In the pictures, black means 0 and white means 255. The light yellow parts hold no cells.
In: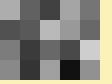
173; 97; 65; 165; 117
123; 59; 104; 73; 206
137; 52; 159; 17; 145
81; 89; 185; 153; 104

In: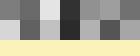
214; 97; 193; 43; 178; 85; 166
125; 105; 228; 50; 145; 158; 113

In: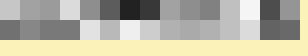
113; 135; 121; 121; 226; 185; 239; 205; 177; 170; 177; 192; 219; 99; 105
198; 162; 155; 219; 142; 92; 34; 56; 162; 142; 129; 192; 245; 77; 149

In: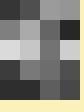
46; 46; 94; 72
127; 170; 101; 39
60; 121; 109; 79
218; 198; 115; 206
54; 79; 155; 149

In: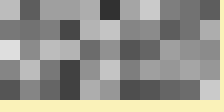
85; 133; 101; 65; 173; 151; 78; 85; 101; 108; 202
133; 188; 120; 65; 145; 196; 126; 159; 151; 165; 151
120; 114; 126; 71; 180; 196; 133; 139; 93; 114; 173
188; 93; 159; 159; 173; 49; 165; 202; 126; 114; 93
222; 139; 188; 180; 108; 145; 85; 101; 159; 145; 139

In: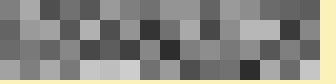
127; 169; 79; 113; 87; 154; 127; 113; 148; 148; 100; 154; 141; 107; 100; 93
107; 121; 100; 135; 72; 93; 65; 135; 45; 127; 141; 121; 141; 87; 127; 93
100; 154; 162; 87; 177; 79; 148; 52; 113; 169; 72; 141; 183; 183; 58; 135
162; 127; 169; 121; 197; 190; 205; 113; 154; 79; 107; 113; 45; 169; 107; 197

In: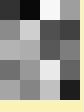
139; 207; 80; 65
179; 173; 88; 125
165; 133; 193; 29
112; 152; 233; 100
50; 9; 247; 158

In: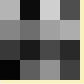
56; 26; 72; 41
5; 94; 146; 64
133; 110; 160; 173
180; 12; 207; 78
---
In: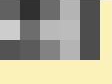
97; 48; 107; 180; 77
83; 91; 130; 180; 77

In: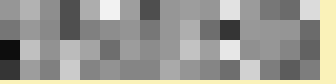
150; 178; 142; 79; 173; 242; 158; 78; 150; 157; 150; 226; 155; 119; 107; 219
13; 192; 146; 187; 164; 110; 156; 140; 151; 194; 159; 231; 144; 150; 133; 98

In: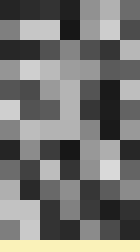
37; 44; 51; 32; 145; 177; 108
39; 41; 82; 133; 79; 53; 183
85; 75; 154; 180; 84; 26; 190
131; 188; 179; 179; 134; 26; 153
108; 65; 189; 52; 145; 217; 100
194; 194; 51; 129; 58; 29; 49

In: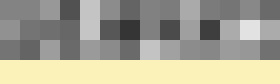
131; 131; 152; 81; 196; 140; 100; 129; 124; 170; 123; 117; 136; 106
116; 100; 157; 106; 154; 139; 106; 195; 161; 140; 135; 155; 151; 113

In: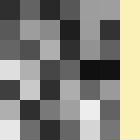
47; 99; 40; 87; 157; 158
101; 80; 175; 47; 146; 97
63; 201; 47; 173; 101; 154
231; 109; 44; 102; 213; 118

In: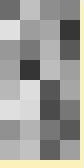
108; 192; 142; 132
152; 120; 181; 89
184; 221; 86; 166
145; 179; 119; 89

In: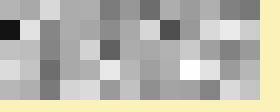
180; 169; 216; 172; 174; 123; 151; 109; 173; 156; 175; 129; 120
193; 189; 133; 169; 210; 96; 172; 168; 177; 201; 160; 130; 154
183; 175; 122; 212; 218; 154; 193; 144; 164; 162; 132; 217; 195

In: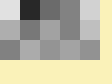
225; 40; 107; 130; 210
129; 171; 148; 163; 146

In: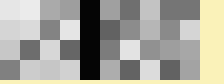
230; 235; 170; 158; 5; 160; 111; 195; 117; 117
199; 109; 215; 102; 5; 124; 227; 145; 158; 167
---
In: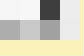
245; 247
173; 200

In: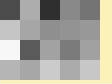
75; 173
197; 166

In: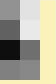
146; 226
97; 233

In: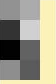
145; 171
51; 208

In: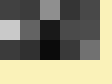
65; 60
201; 99

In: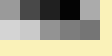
154; 72
212; 202

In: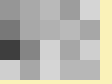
150; 169
120; 168
